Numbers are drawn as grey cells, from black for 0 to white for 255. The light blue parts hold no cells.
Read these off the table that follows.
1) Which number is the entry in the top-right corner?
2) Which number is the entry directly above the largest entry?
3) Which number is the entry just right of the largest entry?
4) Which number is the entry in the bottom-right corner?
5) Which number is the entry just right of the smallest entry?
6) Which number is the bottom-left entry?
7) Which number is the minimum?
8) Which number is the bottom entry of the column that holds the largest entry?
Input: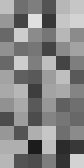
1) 198
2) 126
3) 56
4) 211
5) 191
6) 183
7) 28
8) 76

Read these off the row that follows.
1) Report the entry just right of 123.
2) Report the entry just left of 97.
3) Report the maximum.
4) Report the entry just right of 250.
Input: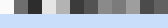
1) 158
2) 75
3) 250
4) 110
